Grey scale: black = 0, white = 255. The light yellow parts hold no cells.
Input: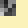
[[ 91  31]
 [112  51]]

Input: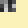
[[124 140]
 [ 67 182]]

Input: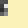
[[ 85  81]
 [ 64 228]]

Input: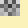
[[213  86]
 [104 137]]

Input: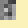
[[129 135]
 [127  81]]

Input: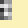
[[ 71 162]
 [213 232]]

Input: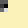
[[90 92]
 [57  8]]

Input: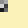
[[142 172]
 [210  63]]
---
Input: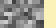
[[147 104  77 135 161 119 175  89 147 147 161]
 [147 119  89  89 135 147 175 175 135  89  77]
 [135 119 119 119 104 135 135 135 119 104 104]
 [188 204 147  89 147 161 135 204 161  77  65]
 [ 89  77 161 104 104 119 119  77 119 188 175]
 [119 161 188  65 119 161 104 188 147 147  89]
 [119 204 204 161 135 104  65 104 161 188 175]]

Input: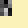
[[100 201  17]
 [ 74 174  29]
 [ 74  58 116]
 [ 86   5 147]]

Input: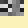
[[212 224  41 129 116 224]
 [155 155 102 116 141 155]
 [ 72  56 199 141 116  56]
 [ 29  29 224 129 129  29]]

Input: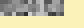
[[191 116 100 191  87 100  46 207 146 191 191 175  71  59 116  87]
 [100 100 116 146 146 116  87 175 100 175 191  87  87 162 162 100]
 [116 132 132 132 162 162 162 132 116 146 191 116 146 175 146 132]
 [116 132 146 132 146 146 162 132 132 146 191 116 162 162 146 132]]

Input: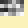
[[ 50  62 104 191 116  74]
 [ 50  36 116 104 160 160]
 [191 237 175 146 223 249]
 [207 146 223 175 237 132]]

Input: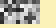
[[174 148  77 190 102 244 215 231 190 174]
 [244  34  89  61  34  61 231 160 203 132]
 [ 46 231 117 215 160 215 215  89 160 190]
 [ 46 190 203 190  46 190 148  61 231 174]
 [117  61 215  46 117  89  77 148  77 102]
 [ 61 160 231 203 174 215  61  77  77 203]]
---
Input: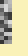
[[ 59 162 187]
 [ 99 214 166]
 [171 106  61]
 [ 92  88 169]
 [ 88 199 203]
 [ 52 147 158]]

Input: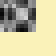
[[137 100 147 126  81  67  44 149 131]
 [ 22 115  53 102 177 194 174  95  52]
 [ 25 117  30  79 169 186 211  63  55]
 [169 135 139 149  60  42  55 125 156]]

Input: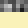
[[ 85 118  78  71 135 115  92]
 [ 90 148 154  71 109  26  99]]

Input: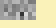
[[155 173 150 179 182 141 175 122 126]
 [154 112 169 127 134 166 133 178 158]
 [161 164 161 153 192 115 196 141 152]]

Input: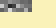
[[119 118 146 130 124 105 109  96]
 [ 96 124 215 131 112 108 173  94]]

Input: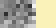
[[145 135 122 122 167  93 131 157 210]
 [138 140 131 110 125 138 109 121 178]
 [134 111 145 151 130 124 101 170 225]
 [170 178 136 131 151 133 183 208 210]]

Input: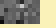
[[ 93 109 111 116  81  41 113 124  97  94]
 [118  54  95  96  92  95  76 103  89 106]
 [ 50  93 108  95 113  69  96  86  89  99]]

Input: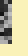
[[ 44 131  44]
 [ 41  50 160]
 [170  79 164]
 [117 183 148]
 [ 23  37  44]
 [177 173  56]]

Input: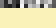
[[122  41 157  65  41 228 131 162 125 243 144 175 208  92]]
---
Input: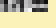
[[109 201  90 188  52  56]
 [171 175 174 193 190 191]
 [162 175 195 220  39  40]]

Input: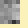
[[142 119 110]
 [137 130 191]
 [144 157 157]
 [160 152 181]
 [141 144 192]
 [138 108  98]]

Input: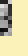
[[ 36 205]
 [223  44]
 [172  50]
 [195  49]
 [116 106]
 [163  33]
 [168  85]
 [ 14 178]
 [ 88 159]]

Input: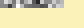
[[141 185 218 173  88 200 138 163]
 [136  64 254 119 102  79 222 209]]

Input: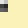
[[227]
 [ 65]
 [ 99]]

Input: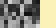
[[145 206 143 175  40]
 [ 72  43  68  87  49]
 [ 48  40  36  64  74]
 [ 51  80  35  16  50]
 [133 152 158 182  69]
 [157 174 157 153  64]
 [160 180 142 188 162]]
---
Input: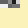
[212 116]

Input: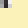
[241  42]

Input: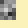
[149 134 210 102]

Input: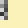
[108 140]

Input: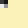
[ 22 236]

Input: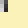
[ 77 200]

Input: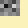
[139 207 138 161]
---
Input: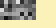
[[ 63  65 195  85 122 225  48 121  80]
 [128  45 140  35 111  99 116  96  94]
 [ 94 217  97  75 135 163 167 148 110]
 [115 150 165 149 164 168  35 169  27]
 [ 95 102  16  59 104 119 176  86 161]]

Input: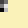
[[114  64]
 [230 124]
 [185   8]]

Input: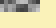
[[ 64  68 129  88 115 178 190 185 117  92]
 [170 167 138 166 154 100  89  76 156 154]
 [196 188 124 166 139  78  66  73 138 164]]

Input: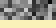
[[115 153 145  70 159 175 134 133 200  47 136  78  84   8]
 [150 135 111  64 122 133 146 136 139  53  64  97  50 177]
 [121  59 199 192 149  98  83 204  72  61  81 117  95 168]
 [ 48 150  82 111  72 145 181 123 164  31 141 126 119 184]
 [ 77 183 140  66 174 159 123  91  60 171  82  46 157 184]]

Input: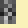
[[ 87  73 146  97]
 [ 76  75  81 137]
 [ 86  64 159  48]
 [ 41  31  91 167]
 [118 105 195  63]
 [109  99 176  90]]

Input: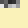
[[128  80 102  40  51]
 [157 231  89 182 205]]

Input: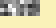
[[137 113 142 144 162 126 234 169 170 104]
 [ 95  88  60 243 167 145  88 128  45  72]
 [ 97 209 131 202 255 136 121 173 121 108]
 [144  88  52 101 218 140  86 191  84 109]]
